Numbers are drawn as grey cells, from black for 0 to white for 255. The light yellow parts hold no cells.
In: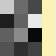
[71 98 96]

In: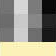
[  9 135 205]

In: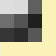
[95 84 54]

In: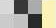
[171 194]

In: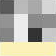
[213 138 236]

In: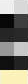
[216   8]
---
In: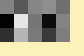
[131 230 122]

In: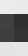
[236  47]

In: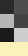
[42 66]

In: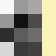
[248  17 109]

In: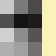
[200  19  84]

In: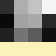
[ 46 162  91]

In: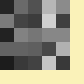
[ 37  68 118  72  57]

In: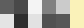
[94 46]

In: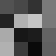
[ 82 177  28  96]
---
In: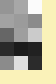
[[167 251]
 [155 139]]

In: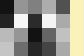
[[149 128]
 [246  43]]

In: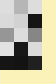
[[182 221]
 [210  21]]

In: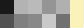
[[179 186]
 [128 137]]

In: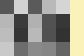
[[210  90]
 [ 59 177]]

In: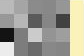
[[165 139]
 [182  90]]

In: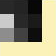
[[36  7]
 [40 26]]

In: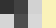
[[ 65 210]
 [ 78 216]]
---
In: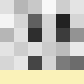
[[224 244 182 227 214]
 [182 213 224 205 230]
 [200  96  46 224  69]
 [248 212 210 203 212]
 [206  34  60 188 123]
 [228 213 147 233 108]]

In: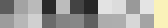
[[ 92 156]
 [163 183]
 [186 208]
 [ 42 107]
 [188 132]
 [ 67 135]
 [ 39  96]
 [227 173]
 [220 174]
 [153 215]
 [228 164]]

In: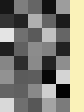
[[ 23  52 228  31 134 146 100 217]
 [126  35 112  97  45  91  96 111]
 [101 176  90 140 138  93 137  87]
 [ 17 100 193 130  35   6 207 164]
 [157  27 101  34 142 212   2 123]]

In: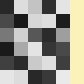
[[ 40  73 120  26  64 229]
 [221  25 209 169  43 220]
 [195 215  87 228 202  40]
 [ 47 222  43  54 222  57]
 [228  29 158  73  62 234]]

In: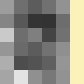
[[156 133 202 150 174 165]
 [111  88 110 106  77 227]
 [ 92  52 127  92  83 144]
 [113  51  68 114  96 120]
 [146 109 113 143 149 146]]

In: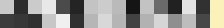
[[201  60]
 [ 44  55]
 [203  48]
 [232 199]
 [ 75 240]
 [ 36  48]
 [195 182]
 [204 216]
 [186 181]
 [ 21  66]
 [195 178]
 [106 214]
 [ 33 143]
 [227 189]
 [ 49  71]]
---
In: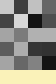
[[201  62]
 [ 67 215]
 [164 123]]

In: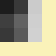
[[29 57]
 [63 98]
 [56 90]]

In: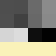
[[ 78  77]
 [ 79  65]
 [213 220]]

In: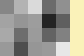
[[134 179]
 [163 149]
 [169 109]]

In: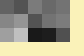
[[ 99  83]
 [134 149]
 [159 192]]

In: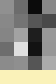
[[144 108]
 [136 116]
 [133 162]]

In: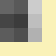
[[101  89]
 [ 69  60]
 [ 92  79]]
